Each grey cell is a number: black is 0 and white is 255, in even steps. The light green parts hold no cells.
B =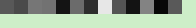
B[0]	88
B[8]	84
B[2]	118

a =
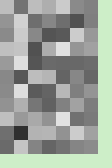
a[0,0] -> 189
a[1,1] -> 209
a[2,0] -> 138
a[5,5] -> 135
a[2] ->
[138, 203, 136, 84, 89, 204, 152]
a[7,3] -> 97
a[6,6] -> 148
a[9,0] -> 111
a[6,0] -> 138
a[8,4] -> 225
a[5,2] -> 189
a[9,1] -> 48
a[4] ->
[154, 222, 85, 106, 104, 104, 108]
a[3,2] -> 81
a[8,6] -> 122
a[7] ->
[146, 176, 118, 97, 129, 162, 125]
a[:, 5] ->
[138, 81, 204, 149, 104, 135, 127, 162, 113, 204, 133]
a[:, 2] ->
[189, 110, 136, 81, 85, 189, 91, 118, 169, 179, 132]
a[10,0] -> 106
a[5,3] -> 181
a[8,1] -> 153
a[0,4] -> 203
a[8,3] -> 146

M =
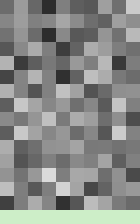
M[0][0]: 108
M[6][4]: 193
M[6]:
[177, 131, 84, 129, 193, 161, 83, 106, 143, 145]
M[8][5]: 172
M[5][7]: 172
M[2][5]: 88
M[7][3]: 135
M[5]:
[69, 132, 180, 129, 48, 98, 190, 172, 121, 108]
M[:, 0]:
[108, 134, 114, 87, 179, 69, 177, 94, 138, 93, 173, 161, 147, 190, 64]
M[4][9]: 125
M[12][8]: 145
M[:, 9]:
[202, 142, 185, 112, 125, 108, 145, 128, 77, 130, 120, 128, 74, 153, 106]
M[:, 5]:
[94, 139, 88, 99, 153, 98, 161, 111, 172, 108, 164, 137, 168, 164, 86]
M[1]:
[134, 157, 128, 135, 166, 139, 110, 97, 159, 142]
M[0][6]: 88
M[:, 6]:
[88, 110, 93, 172, 127, 190, 83, 135, 158, 135, 121, 128, 166, 72, 188]
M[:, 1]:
[155, 157, 149, 137, 59, 132, 131, 199, 120, 200, 96, 84, 115, 126, 125]
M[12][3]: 219
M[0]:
[108, 155, 103, 45, 127, 94, 88, 159, 111, 202]
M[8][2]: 149
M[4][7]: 184
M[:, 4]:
[127, 166, 137, 61, 102, 48, 193, 153, 122, 151, 148, 108, 126, 210, 49]
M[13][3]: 127
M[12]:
[147, 115, 152, 219, 126, 168, 166, 110, 145, 74]

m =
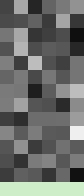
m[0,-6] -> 68
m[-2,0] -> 78
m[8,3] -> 109
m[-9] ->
[127, 61, 189, 80, 63, 117]
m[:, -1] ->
[146, 55, 15, 39, 117, 117, 189, 139, 156, 239, 91, 124, 17]
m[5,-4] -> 73
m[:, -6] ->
[68, 74, 118, 82, 127, 101, 122, 124, 62, 134, 85, 78, 60]
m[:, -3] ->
[100, 59, 63, 92, 80, 119, 92, 80, 109, 90, 82, 132, 53]
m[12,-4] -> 89
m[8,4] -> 110
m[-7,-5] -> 119
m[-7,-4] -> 30
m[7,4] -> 42
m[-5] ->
[62, 46, 109, 109, 110, 156]
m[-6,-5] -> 162

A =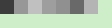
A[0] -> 60
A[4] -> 144
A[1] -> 151

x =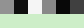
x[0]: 146
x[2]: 245
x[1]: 15

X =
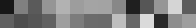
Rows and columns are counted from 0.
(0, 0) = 23
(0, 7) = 163
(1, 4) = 158
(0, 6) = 164
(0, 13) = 92
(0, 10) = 86
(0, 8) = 136
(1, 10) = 218

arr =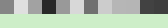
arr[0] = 133
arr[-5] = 204
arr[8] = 182

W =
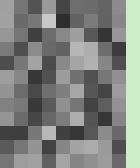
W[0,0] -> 160
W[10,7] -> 154
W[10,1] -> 119
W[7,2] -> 57
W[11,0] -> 117
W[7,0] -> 129
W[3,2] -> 140
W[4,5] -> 165
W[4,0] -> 77
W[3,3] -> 106
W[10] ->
[90, 119, 148, 66, 134, 163, 171, 154, 78]
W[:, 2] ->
[83, 120, 64, 140, 163, 55, 73, 57, 71, 120, 148, 161]
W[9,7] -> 139
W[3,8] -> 60
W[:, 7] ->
[100, 99, 52, 109, 134, 119, 69, 94, 54, 139, 154, 156]
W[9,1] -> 62
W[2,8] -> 150
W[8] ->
[149, 107, 71, 103, 125, 173, 85, 54, 133]
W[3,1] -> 79
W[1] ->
[162, 106, 120, 199, 46, 99, 123, 99, 135]
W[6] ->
[147, 108, 73, 111, 127, 166, 86, 69, 156]
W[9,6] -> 87
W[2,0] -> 150
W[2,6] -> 88
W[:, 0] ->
[160, 162, 150, 122, 77, 157, 147, 129, 149, 63, 90, 117]
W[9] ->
[63, 62, 120, 184, 64, 54, 87, 139, 104]
